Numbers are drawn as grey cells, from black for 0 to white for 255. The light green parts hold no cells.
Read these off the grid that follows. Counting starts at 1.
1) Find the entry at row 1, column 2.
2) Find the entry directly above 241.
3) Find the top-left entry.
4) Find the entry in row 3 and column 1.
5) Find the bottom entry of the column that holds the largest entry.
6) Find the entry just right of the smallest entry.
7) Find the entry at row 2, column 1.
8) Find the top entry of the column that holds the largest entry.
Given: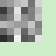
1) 157
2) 198
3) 145
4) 101
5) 241
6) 72
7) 58
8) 185

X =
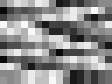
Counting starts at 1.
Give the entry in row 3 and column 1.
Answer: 65
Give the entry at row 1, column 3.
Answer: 222
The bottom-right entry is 109
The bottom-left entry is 150
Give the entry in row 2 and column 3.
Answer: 93
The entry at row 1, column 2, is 178
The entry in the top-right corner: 137
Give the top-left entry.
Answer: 137
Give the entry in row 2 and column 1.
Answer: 9
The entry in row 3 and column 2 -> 109
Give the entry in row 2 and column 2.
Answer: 65

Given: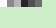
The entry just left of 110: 80
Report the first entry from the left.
251
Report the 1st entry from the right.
110

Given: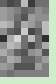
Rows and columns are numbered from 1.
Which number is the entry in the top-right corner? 112
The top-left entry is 98
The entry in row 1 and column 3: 84
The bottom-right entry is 127
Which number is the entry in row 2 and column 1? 156
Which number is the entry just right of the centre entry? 187
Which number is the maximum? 215
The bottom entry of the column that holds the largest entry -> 127
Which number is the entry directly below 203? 112
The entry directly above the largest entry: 84
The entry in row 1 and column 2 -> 71
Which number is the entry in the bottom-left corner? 127
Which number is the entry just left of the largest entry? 171
